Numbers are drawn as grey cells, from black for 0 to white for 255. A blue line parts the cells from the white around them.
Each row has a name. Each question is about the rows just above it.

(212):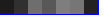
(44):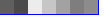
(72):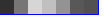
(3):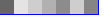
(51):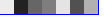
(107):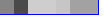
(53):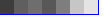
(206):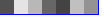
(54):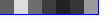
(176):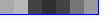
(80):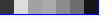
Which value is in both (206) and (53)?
[228]
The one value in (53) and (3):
[228]
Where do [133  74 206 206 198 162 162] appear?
(107)
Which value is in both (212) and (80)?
[110]
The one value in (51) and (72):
[81]

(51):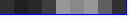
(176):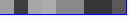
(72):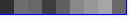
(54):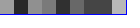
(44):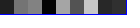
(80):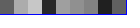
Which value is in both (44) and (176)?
[165]
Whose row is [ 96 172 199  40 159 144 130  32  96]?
(80)
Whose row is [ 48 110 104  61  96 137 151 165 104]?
(72)
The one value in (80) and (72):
[96]
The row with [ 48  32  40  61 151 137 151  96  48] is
(51)
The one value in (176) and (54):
[159]

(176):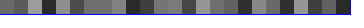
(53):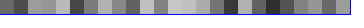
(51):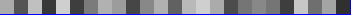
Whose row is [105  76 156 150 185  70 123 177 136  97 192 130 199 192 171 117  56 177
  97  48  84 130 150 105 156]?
(53)
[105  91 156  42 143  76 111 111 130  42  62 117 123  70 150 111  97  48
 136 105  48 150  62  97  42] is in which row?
(176)
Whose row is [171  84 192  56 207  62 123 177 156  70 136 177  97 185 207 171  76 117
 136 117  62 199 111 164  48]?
(51)

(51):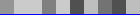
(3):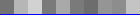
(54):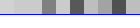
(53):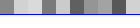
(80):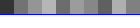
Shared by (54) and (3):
[210]
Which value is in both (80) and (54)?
[128]
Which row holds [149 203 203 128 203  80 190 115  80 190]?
(51)

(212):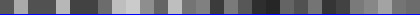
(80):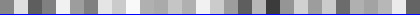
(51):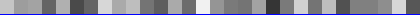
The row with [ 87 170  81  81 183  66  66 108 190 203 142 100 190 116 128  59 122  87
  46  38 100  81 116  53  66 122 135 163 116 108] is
(212)
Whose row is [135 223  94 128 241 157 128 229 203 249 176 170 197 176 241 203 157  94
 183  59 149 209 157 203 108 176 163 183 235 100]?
(80)
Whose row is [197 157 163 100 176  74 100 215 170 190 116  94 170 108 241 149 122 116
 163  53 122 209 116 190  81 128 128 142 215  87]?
(51)

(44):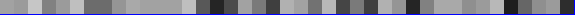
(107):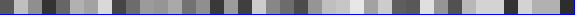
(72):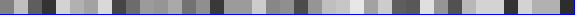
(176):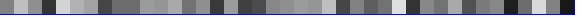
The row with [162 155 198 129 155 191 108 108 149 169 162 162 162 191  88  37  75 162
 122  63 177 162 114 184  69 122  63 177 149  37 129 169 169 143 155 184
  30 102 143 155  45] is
(44)
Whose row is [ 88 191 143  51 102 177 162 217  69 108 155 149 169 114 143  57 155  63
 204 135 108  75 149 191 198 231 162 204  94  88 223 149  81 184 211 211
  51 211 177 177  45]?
(107)
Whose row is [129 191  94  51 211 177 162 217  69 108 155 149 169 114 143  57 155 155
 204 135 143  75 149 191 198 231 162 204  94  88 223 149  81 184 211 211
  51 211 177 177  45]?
(72)

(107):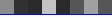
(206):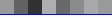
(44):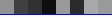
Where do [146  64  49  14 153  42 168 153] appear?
(44)
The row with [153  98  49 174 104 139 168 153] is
(206)
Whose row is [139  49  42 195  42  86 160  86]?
(107)

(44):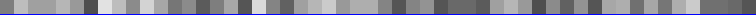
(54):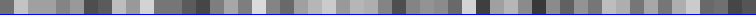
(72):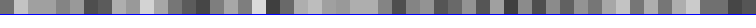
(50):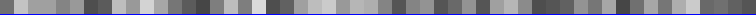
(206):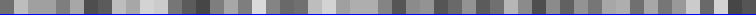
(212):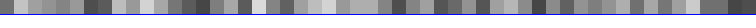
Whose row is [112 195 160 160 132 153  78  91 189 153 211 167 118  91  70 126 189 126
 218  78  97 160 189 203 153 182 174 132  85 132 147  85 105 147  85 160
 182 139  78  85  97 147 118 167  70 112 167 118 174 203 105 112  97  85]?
(50)
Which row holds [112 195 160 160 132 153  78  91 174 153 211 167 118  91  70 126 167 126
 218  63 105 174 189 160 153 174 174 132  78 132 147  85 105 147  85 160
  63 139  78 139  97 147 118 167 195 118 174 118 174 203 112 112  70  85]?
(72)
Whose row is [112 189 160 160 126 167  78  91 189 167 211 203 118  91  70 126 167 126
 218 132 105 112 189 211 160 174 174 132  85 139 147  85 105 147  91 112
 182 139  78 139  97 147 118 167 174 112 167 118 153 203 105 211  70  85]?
(206)
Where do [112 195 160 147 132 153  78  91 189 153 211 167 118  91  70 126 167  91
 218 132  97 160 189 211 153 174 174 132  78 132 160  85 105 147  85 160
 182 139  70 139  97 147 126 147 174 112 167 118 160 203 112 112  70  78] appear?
(212)
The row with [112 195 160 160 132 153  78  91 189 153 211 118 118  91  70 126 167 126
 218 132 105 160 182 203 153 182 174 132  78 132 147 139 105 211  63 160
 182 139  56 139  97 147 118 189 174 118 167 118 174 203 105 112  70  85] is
(54)

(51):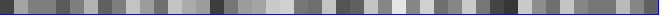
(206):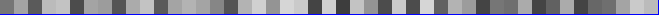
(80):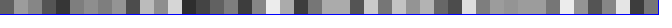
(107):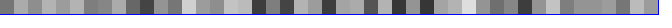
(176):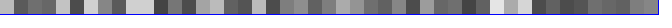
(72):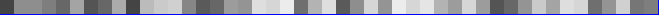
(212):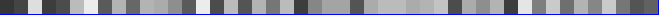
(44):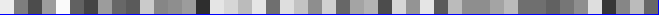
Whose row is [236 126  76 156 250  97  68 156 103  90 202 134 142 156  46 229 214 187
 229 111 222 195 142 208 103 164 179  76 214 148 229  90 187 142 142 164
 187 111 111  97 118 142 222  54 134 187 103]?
(44)
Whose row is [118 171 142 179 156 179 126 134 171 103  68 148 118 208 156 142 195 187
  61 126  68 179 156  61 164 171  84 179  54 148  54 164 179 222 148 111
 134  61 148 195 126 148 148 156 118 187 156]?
(107)
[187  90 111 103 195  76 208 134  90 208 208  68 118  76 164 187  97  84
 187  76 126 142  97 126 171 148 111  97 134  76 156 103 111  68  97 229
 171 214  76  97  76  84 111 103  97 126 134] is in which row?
(176)
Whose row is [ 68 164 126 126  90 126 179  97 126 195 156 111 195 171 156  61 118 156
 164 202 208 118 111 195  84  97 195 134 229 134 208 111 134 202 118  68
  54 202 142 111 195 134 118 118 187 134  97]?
(51)
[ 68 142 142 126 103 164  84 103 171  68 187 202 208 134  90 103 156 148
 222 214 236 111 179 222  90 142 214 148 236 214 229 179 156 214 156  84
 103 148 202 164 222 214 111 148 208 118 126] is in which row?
(72)

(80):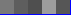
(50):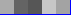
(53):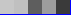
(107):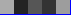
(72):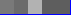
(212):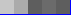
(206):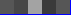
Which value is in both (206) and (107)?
[86]
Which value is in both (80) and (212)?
[94]
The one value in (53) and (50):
[199]
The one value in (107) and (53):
[157]
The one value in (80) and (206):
[86]
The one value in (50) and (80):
[86]
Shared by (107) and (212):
[171]

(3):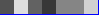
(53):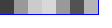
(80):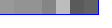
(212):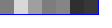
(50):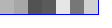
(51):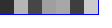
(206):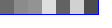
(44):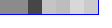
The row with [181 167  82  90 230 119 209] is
(50)
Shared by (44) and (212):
[216]
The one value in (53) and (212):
[216]
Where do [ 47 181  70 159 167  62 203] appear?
(51)

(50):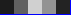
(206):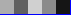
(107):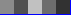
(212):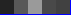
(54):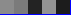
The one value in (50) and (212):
[35]
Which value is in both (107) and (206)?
[139]
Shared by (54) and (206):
[139]
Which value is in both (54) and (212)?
[35]

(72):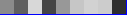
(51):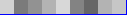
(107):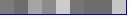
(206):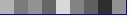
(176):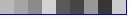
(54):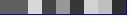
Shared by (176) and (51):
[210]
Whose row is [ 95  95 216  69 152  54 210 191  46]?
(54)
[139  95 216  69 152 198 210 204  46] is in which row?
(72)

